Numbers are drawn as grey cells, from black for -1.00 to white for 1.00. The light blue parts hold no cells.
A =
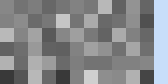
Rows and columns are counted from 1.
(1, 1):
0.06
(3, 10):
0.01
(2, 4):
-0.06
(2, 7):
0.33
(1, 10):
0.15
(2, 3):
-0.16
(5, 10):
0.01
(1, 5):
-0.08
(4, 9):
-0.11
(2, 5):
0.55
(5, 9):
0.01
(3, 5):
0.06
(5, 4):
0.22
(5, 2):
-0.16
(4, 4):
-0.23
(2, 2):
0.10
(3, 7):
-0.05
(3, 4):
-0.30
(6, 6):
0.02

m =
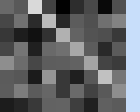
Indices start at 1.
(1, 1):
-0.18
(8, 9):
-0.29
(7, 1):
-0.28
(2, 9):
0.03
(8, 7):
-0.75
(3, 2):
-0.77
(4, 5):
-0.12
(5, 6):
-0.23
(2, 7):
-0.37
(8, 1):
-0.78
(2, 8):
-0.12
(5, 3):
-0.44
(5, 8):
-0.47
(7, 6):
-0.17
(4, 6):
0.32
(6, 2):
-0.32
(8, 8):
-0.25
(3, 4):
-0.61
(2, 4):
0.47
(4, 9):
-0.29
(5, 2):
-0.15
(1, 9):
-0.38

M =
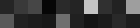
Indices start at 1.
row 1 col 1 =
-0.71
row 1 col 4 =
-0.95
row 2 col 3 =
-0.78
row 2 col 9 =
-0.68
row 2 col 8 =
-0.79
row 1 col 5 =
-0.67

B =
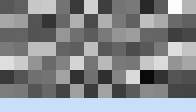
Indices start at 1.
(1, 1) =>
-0.32
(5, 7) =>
-0.08
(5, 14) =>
0.30
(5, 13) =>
0.16
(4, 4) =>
0.48
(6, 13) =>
-0.33
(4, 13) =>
0.74
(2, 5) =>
-0.19
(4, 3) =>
0.48
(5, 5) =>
0.02
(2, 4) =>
-0.59
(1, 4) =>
0.58
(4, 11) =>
-0.30
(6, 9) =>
0.04
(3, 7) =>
-0.28
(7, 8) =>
0.27
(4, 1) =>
-0.04
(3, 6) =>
-0.12
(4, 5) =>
-0.22
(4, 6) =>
-0.26
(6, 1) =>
-0.55
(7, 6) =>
0.25
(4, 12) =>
-0.04
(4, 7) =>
0.50
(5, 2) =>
0.59
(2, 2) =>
0.24
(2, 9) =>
-0.05

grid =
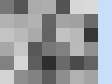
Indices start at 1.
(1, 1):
-0.07
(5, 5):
-0.17
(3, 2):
0.45
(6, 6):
0.39
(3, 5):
0.52
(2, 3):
0.40
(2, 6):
0.26
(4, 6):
0.46
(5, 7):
-0.22
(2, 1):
0.40
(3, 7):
-0.58
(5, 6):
-0.42
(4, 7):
0.13
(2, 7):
-0.16
